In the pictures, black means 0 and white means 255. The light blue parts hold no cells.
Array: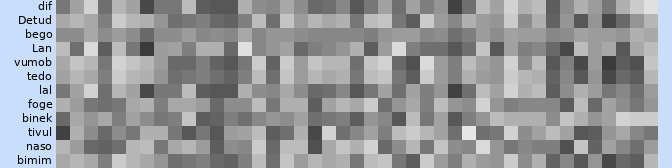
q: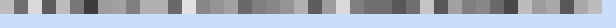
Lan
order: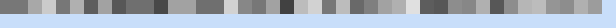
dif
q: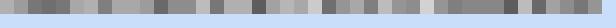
foge

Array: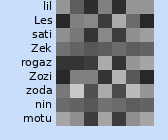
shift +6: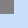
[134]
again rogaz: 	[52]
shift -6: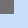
[107]
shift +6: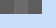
[ 99, 113,  99]
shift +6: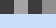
[ 66, 171,  66, 149]
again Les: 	[40]

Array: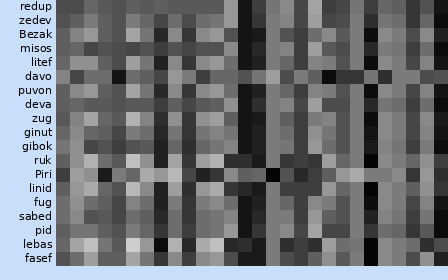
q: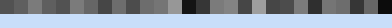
zedev
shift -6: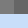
[117,  96]
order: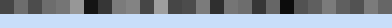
zedev
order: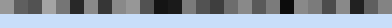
Bezak
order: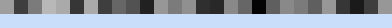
linid
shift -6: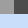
[152,  70]

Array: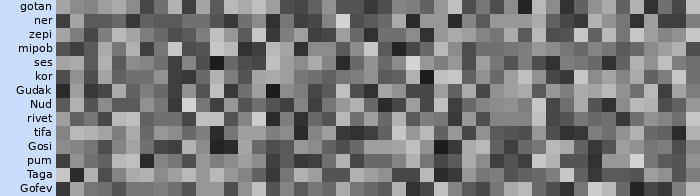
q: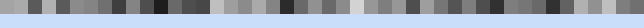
ses
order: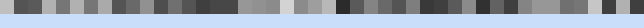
pum
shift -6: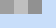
[152, 185, 139]
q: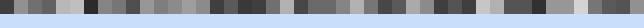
pum
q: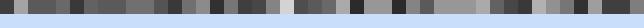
ner
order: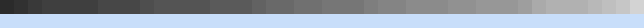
Nud
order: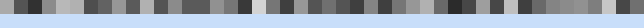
Nud

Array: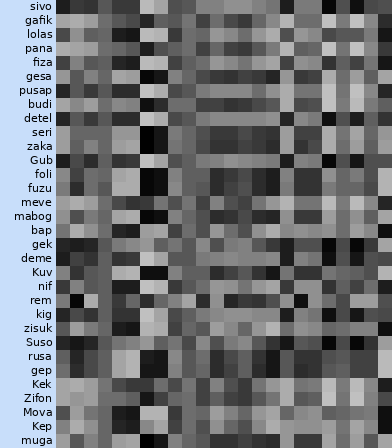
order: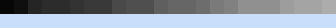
mabog
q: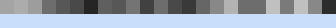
gafik

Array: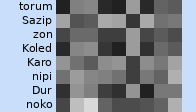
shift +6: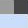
[162,  76]
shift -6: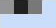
[142,  27, 114]
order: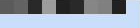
torum

